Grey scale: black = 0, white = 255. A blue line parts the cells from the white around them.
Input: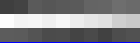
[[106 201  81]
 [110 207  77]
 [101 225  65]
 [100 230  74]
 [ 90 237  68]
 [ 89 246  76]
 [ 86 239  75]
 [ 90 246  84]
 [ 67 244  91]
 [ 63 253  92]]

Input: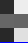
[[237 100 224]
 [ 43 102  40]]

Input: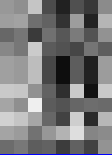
[[139 181 146  94 157 156 201 106 183 139 147]
 [ 56  34  83 117  31  34  18 109  42 133  66]
 [ 80 157 123  70  93  92 202 102 206 222  97]
 [ 33  50  87  82  13  14  47  83  66 179  60]
 [ 76  98 113  91  71  71  98  92 103 151  98]
 [197 111  58 203 189 190 145 239 166 114  93]
 [143 162 118 119 154 154 198 143 197 155 120]
 [152 158 103 135 160 160 201 165 209 164 108]]

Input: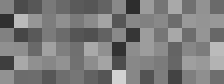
[[106 152 103 187 179 110]
 [146 148 149 124 153 143]
 [112 153 109 135 159 127]
 [169 108 168 100 102  67]
 [117 137 118 140 123 125]
 [156 129 157 157 131  83]
 [ 45 135  54 141 136 135]
 [137  86 138  50  77 210]
 [ 99 164  98 144 164  85]
 [ 86 139  80 169 141  98]
 [ 90 122  85 112 113 118]
 [105 144 107 127 146 110]
 [121 125 123 161 135  87]
 [ 87 150  89 105 144 109]
 [ 75 186  70 142 169 108]
 [131  47 129 144  62 146]]

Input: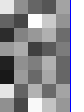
[[163 147 108 124 102 102 164 151]
 [ 85 202 176  90 177 167 106 195]
 [101 254 152  63 126 105 178 249]
 [143  70 131 172 144 155  99  72]
 [231  99  44 154  33  24 229 144]]

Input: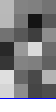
[[115  88 142 108  97 179  78]
 [128  20  62 219 127  73  69]
 [131 118  88 153 131 102 141]
 [185 184 114  40  54 223 213]]
